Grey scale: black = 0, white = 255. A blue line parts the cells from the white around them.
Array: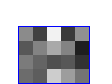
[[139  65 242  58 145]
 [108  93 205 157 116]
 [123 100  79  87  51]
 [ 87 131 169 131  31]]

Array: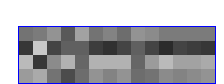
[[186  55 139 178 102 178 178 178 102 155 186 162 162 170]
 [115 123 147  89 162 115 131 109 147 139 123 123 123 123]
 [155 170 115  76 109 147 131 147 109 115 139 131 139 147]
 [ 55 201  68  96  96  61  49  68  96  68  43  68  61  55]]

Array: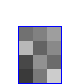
[[184  99 137]
 [ 58 121 204]
 [113 129 158]
 [ 72 145 107]]

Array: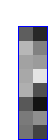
[[ 88  19]
 [ 94  40]
 [116  66]
 [175  80]
 [183 129]
 [122 143]
 [162 155]
 [168 228]]

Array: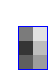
[[ 95 156]
 [ 53 189]
 [123 226]]

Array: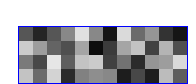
[[ 86  37  86 136 224 136  21 218 107 149  51  21]
 [122  72 230  94 195 203  65 114  43 149 157 218]
 [195 107 211  43 129 142 136  29  72  29 188  94]
 [203 157 100  79 165  13  59 165 195  65 180  79]]
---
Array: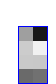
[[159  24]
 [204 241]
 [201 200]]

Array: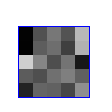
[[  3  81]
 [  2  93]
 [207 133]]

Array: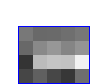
[[120 105]
 [104 137]
 [ 52 187]]

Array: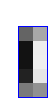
[[100 168]
 [ 18 238]
 [ 18 239]]

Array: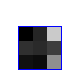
[[ 0 37]
 [48 42]
 [17 12]]

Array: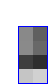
[[137  96]
 [138 104]
 [ 62  46]]

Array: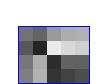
[[114 100]
 [ 87  36]
 [119 174]]
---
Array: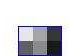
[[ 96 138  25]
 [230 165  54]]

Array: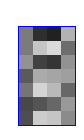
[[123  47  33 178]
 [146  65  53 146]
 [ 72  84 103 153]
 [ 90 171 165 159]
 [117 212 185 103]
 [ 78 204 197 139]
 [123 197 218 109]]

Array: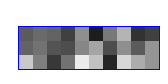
[[201 127  56 114 235 194  37 215 172 149]
 [ 99 114  83  77 135 165  77 143  91 149]
 [ 91 106  99  64 143  29 120 180  50  64]]

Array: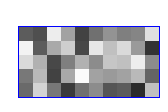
[[120 185  66 169 251 162 154 162 185 100]
 [218 177  72 127 177 140 198 192 237 140]
 [106 212 120  58 112 140  85  92  43 192]
 [243  92 169 206  72 231 192 218 154  51]
 [ 92  79 237 162  66 112 147 127 133 224]]

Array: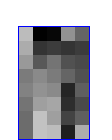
[[188   1   7 146 101]
 [172  52  60  52  60]
 [153  88 116  81  74]
 [123 138 123 101  81]
 [130 146 138  37  95]
 [108 194 159  67  95]
 [116 159 166  45  74]
 [108 194 188  31 172]]

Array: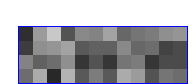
[[109 171  40 179  89 124  89 171 155  83 117 109]
 [131  97 109 143  54  83  54 117 124  54  75  75]
 [ 61 143 149 163  89  97  97 137 103 109  67  75]
 [ 47 155 200  83 137 131 163 103 117 124 143 149]]

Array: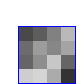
[[ 73  93 129 185]
 [108 156 135 164]
 [206 213 171  51]
 [101 142 199 101]]
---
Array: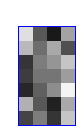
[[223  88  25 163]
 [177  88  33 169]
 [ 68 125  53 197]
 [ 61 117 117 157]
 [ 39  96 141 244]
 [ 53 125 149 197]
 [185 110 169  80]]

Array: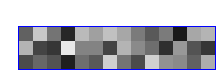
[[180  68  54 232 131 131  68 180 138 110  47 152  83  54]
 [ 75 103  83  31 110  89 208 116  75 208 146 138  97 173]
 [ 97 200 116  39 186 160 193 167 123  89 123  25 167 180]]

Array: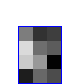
[[202 152   3]
 [125  50  62]
 [ 29 104  76]
 [218 110  92]]

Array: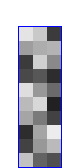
[[186 216  33]
 [ 73  87  45]
 [228 201  59]
 [165 122  66]
 [194  99  80]
 [222 152 106]
 [ 59 208 137]
 [158 173 179]
 [ 66 152 186]
 [ 45 165 236]]

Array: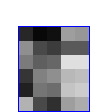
[[ 39   8  16 158 151]
 [178  73  47 158 172]
 [143  73  60  89  89]
 [123  95 103 223 223]
 [ 32 117 109 196 204]
 [ 53 129 143 184 190]]

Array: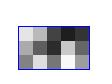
[[171  94  44 200 102]
 [229 186  67  30  52]
 [130 222 118 248 157]]
